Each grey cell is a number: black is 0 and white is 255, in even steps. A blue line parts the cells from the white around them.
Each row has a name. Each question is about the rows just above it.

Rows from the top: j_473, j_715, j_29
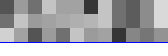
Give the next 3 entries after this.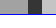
[112  92 140]
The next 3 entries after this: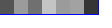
[134 118 147]
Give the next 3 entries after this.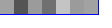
[ 53 134 118]
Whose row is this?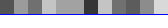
j_473
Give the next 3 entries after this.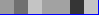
[112  92 140]
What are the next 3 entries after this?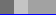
[ 53 196 112]

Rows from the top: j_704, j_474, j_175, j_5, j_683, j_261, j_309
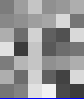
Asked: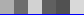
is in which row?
j_175
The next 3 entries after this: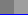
[197 144 152]
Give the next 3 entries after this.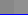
[158 166 217]
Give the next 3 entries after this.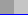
[144 152 174]
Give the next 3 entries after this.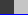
[ 89 109 117]

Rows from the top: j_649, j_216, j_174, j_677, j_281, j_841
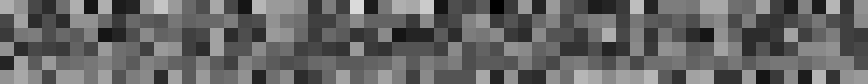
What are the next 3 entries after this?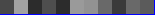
[ 51  64 138]
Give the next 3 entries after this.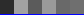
[146  36 111]
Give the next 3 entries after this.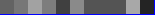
[146  51  44]
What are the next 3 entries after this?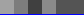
[ 84 168  36]

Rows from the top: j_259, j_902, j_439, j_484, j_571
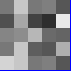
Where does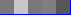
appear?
j_259
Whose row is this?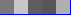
j_484
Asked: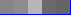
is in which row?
j_439

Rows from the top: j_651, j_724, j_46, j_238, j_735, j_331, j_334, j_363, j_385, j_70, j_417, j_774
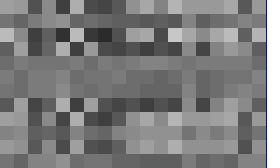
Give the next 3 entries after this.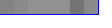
[123 138  95]
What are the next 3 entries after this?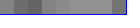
[138 123 138]

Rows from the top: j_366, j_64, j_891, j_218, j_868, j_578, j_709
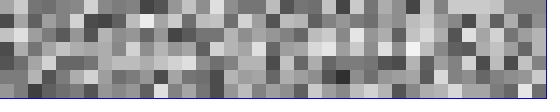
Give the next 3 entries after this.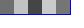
[173 142  69]
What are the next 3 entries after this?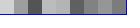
[111 158 142]
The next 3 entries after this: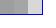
[229 158 202]
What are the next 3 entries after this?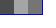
[111  76 180]
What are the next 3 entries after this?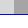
[165 124 103]
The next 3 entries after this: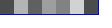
[188  76 194]

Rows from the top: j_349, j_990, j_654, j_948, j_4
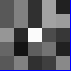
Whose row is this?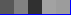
j_990
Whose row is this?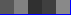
j_4

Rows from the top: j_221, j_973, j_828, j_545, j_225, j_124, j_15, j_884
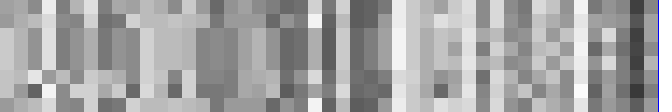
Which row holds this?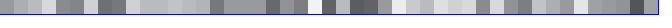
j_973
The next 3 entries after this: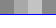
[229 120 154]
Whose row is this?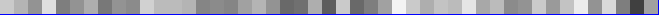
j_828
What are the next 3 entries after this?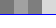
[105 112 105]
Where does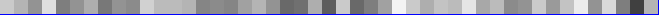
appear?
j_225
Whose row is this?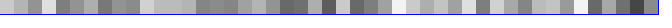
j_545

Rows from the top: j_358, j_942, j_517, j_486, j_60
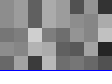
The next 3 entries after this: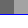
[ 59 185 110]
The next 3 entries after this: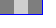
[110 148 134]

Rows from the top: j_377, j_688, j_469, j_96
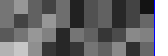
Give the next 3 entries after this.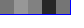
[97 54 75]
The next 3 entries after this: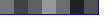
[97 39 67]
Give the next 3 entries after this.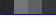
[ 75 137 129]
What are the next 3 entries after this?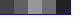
[81 97 39]
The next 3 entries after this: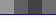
[33 81 97]
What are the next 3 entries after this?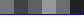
[81 97 39]
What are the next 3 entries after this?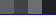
[81 97 39]

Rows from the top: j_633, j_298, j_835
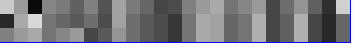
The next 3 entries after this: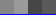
[148 110  89]
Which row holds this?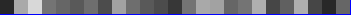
j_298
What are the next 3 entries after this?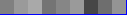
[ 96  47 208]

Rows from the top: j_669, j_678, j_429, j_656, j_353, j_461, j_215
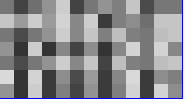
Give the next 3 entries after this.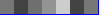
[147 127 197]
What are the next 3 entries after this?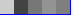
[197  75 119]
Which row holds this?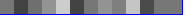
j_669
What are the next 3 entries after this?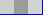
[135 205  59]

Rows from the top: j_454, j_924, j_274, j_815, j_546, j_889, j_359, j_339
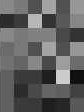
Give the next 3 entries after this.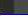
[101  95  65]
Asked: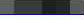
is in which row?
j_339
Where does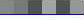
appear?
j_454

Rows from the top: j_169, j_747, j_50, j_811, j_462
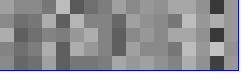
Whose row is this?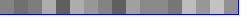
j_811
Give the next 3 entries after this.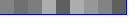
[160 137 137]
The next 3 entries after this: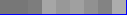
[145  64 152]
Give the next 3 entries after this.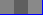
[152 137 166]

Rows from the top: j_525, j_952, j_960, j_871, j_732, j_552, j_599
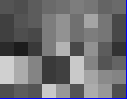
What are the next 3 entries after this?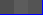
[201 152  84]
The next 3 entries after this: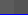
[201 152  84]
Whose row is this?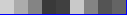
j_732
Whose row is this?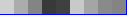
j_552
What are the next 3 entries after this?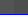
[ 92 106 112]

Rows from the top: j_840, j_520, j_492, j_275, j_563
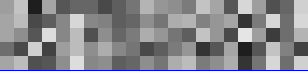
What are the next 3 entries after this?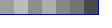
[ 94 123 150]
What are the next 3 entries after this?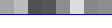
[ 94 102 142]

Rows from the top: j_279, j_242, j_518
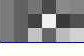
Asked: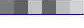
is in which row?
j_518
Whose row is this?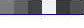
j_242
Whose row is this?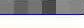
j_279
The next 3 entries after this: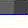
[240  58  81]

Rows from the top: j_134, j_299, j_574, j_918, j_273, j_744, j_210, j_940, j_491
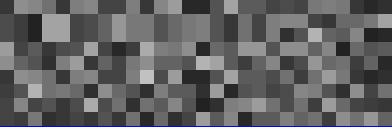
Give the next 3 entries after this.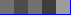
[105  68  61]
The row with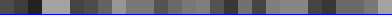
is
j_299
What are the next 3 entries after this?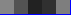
[134 156 113]
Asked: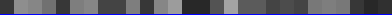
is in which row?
j_134
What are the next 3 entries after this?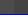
[120 126 120]

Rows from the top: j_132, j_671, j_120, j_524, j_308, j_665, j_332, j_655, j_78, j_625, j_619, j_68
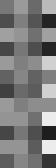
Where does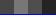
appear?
j_524
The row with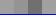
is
j_120
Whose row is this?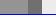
j_78
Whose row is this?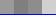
j_308

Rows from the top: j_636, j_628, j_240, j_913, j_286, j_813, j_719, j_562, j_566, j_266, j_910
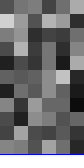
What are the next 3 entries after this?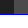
[ 53 117  26]
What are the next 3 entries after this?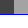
[75 67 89]

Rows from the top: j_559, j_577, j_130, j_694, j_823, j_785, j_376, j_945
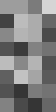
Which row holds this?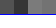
j_376
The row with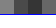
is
j_945

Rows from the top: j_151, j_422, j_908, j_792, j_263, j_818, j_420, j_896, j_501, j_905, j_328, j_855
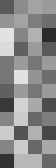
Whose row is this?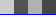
j_905
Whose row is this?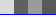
j_792
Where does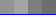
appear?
j_422

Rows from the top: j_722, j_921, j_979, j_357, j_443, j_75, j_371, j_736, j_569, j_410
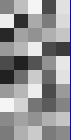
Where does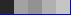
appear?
j_979
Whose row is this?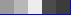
j_357
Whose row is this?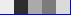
j_921

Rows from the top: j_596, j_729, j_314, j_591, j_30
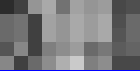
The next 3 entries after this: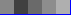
[202 127 141]
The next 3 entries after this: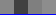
[156 106 120]
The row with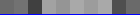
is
j_729
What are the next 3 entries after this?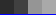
[114 162 149]

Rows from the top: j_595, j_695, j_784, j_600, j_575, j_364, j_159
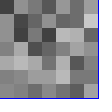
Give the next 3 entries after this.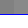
[157 157 185]
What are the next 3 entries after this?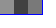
[ 65 185 177]
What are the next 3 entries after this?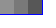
[151 109 157]
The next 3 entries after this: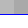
[115 177  87]
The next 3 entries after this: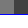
[185 177 101]
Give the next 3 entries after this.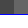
[145 101 109]

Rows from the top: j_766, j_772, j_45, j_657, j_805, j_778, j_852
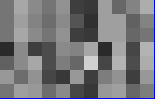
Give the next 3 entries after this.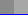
[ 76 125 103]
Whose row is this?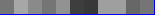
j_45
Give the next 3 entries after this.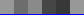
[159 103 125]
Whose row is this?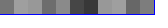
j_852

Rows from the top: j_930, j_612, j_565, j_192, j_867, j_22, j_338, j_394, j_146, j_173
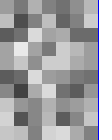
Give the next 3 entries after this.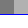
[129 113 143]
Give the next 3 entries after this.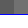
[218 163 171]

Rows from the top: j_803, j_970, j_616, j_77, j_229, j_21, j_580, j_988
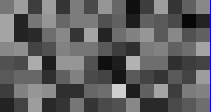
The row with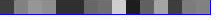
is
j_580
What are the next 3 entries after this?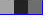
[130 150  89]
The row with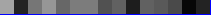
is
j_970
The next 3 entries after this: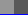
[136  81  97]
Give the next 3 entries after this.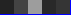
[118  53  74]

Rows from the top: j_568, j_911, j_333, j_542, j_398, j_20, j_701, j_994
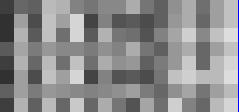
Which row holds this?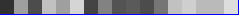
j_20
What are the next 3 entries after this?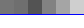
[136 193 221]
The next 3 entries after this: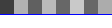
[117  83 165]
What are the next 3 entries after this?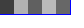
[201 103 172]

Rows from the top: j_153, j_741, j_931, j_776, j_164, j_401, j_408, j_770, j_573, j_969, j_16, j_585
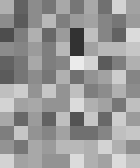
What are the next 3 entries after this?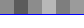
[162 133 118]
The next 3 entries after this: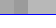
[176 211 176]
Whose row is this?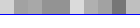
j_770

